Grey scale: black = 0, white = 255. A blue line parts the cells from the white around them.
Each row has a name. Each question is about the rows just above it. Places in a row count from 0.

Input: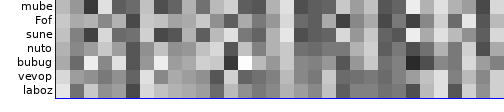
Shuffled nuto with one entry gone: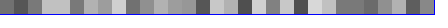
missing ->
| 170 |
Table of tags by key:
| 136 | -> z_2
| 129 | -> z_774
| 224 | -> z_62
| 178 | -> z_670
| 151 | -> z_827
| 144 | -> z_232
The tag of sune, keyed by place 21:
z_827
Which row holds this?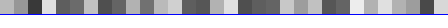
mube
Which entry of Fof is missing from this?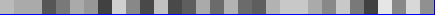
| 163 |
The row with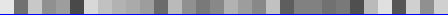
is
laboz

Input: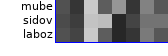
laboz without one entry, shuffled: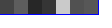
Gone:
| 122 |
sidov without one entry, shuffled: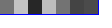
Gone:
| 61 |
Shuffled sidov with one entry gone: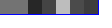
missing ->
| 195 |
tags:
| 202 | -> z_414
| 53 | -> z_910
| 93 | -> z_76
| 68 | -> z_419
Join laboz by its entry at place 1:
z_419
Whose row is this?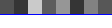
mube
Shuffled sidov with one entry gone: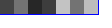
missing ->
| 75 |

